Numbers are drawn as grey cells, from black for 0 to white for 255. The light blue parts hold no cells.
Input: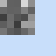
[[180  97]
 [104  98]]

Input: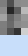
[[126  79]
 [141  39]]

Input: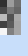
[[ 48 156]
 [ 73 120]]

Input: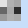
[[227 176]
 [103 168]]

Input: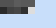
[[82 82]
 [42 65]]

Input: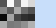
[[ 83 249]
 [135  91]]

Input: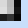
[[217 183]
 [222 187]]
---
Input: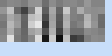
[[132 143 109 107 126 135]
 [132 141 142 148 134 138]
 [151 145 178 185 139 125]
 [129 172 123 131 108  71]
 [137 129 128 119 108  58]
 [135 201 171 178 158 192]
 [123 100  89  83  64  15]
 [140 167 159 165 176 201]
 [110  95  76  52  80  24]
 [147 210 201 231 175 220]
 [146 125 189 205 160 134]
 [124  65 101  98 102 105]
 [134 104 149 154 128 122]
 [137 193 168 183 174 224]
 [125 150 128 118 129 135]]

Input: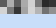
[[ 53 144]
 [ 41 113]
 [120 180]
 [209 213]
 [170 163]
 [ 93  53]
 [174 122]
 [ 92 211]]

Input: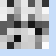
[[ 53 247 217  90 138 216 252]
 [202 202 201  83  17 148 135]
 [ 86 226 121  23 229 204 206]
 [232 228 234 127 211 209 204]
 [185 166 143  34 198  12 176]
 [ 41 221  93  97 213 175  42]
 [225 235 240  93  92 196 212]]

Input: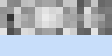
[[112 125 116 119  99]
 [104 119 161 137 118]
 [196 146 176 165 227]
 [126 221 201 202  96]
 [ 88  99 142 117 102]
 [200 172 163 171 206]
 [197 143 169 161 225]
 [134 218 201 202 108]
 [164 213 223 213 163]
 [165 226 234 224 161]
 [154 210 210 205 145]
 [194 147 158 157 213]
 [189 141 174 162 219]
 [133 211 192 195 107]
 [136 149  52 102  78]
 [204 144 154 155 226]]

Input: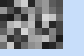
[[ 78  85 109  67  68  26  89]
 [ 92 111 196  38 131 124  40]
 [152 153 214 179  58 192  28]
 [133 108  82  42  95 167 155]
 [ 38 151 174 188 155 162 142]
 [205 123  40 153 211  57 107]
 [167  42 111 201  65  81  46]
 [ 41  80  27 178 155  48 201]
 [ 34 150  40  71  99 166 111]]

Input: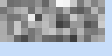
[[162 134 190 202 142 171]
 [131 181 129 103 120 158]
 [172 115 126  83 125 108]
 [122  92 159 152 179 153]
 [199 106 200 152 130  60]
 [243 171 113  87 186 113]
 [247 124  94  65 154  86]
 [157 148 164 161 196 101]
 [102 136 180 188 183 106]
 [144 168  78 167 141 148]
 [122 113 235 184 118 117]
 [125 181 147 126 150  75]
 [115 170 119 197 199 103]
 [109 142 116 128 129 165]
 [182 116 150 172 171 173]]

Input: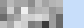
[[186 164 106 104]
 [180 151 156 157]
 [164 184 204  58]
 [190 179 218 138]
 [141 165 206 125]
 [166 240 210 205]
 [165 145 167 218]
 [184 208 150 167]
 [150 135 107 190]]
